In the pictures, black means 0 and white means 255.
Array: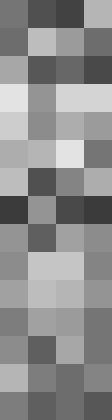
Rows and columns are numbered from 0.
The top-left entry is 117
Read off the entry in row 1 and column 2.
155
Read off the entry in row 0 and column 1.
80
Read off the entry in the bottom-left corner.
125
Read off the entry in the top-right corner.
181
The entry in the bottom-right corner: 87
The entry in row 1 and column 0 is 109
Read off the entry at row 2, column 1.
87
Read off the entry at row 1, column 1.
189

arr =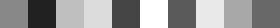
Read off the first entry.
136
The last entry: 104
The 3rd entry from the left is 191

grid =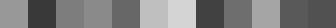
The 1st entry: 152
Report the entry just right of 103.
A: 191
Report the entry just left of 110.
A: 65
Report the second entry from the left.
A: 57

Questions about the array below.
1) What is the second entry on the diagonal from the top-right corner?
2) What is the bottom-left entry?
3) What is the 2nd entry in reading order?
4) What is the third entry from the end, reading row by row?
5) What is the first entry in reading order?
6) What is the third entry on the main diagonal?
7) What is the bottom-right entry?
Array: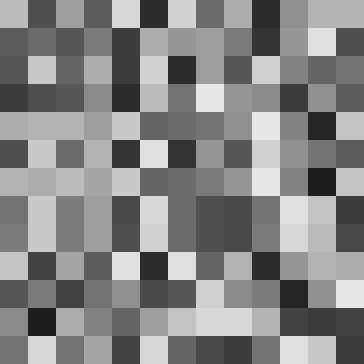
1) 223
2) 115
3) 79
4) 223
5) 187
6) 100
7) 60

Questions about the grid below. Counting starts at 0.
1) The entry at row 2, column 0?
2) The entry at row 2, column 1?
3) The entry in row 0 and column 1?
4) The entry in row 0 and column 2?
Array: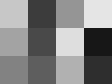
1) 130
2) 94
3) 60
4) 149

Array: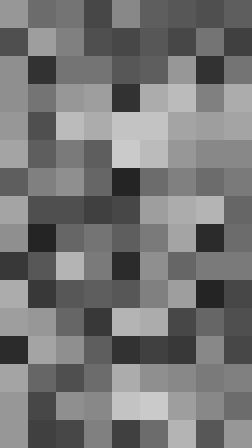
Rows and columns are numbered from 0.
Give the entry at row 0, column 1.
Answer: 108
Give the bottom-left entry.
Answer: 151
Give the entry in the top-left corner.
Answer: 151
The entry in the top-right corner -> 94
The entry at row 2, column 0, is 143
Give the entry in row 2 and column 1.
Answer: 50
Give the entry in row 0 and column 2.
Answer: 116
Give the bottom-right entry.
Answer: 151
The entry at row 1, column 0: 79
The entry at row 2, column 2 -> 116

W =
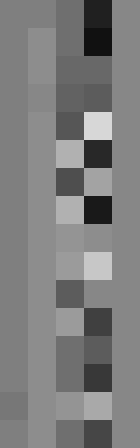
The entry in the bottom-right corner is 135
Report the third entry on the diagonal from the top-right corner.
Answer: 104
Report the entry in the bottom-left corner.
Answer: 127
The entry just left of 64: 155
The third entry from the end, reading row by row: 111
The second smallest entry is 25
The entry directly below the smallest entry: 104
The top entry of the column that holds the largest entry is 32
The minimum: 17
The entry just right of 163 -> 135
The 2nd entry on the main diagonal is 141
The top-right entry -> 135
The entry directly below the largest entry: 40
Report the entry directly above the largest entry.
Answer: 92
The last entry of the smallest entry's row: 135
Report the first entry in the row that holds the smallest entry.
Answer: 127
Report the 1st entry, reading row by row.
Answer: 127
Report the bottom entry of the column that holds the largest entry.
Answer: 70
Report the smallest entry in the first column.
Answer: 119
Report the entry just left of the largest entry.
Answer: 86
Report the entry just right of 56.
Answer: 135
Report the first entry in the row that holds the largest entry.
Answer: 127
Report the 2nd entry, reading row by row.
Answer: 127

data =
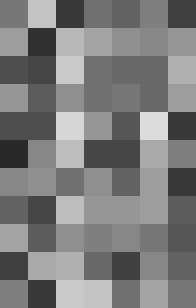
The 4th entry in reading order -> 112
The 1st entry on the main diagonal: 119
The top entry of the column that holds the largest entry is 127
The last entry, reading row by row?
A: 119
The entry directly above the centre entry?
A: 150
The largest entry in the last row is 201
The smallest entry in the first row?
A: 56
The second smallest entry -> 49
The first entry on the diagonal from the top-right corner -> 64
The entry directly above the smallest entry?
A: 78
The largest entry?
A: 220
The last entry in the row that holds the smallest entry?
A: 127
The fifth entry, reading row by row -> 99
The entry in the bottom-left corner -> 127
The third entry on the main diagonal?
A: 201
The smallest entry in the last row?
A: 56
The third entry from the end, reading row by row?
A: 112
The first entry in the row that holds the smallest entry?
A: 41
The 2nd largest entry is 214
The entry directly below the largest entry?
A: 169
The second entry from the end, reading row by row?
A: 163
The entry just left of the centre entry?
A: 189
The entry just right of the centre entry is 70

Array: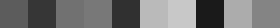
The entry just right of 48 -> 186
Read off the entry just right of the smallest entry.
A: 172
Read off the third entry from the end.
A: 26

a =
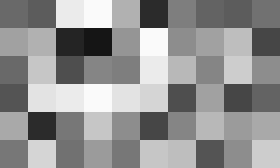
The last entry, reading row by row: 205
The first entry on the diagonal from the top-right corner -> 113
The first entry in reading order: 105
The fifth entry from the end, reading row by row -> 198
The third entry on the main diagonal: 78
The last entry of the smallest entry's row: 70
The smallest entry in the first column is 84
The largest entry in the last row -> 213
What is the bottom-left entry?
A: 119
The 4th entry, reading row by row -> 250
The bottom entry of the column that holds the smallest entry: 155
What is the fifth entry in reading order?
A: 177
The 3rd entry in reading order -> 235
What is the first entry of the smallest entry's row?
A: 161

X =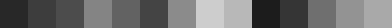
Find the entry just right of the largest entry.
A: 184
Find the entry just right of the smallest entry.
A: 53
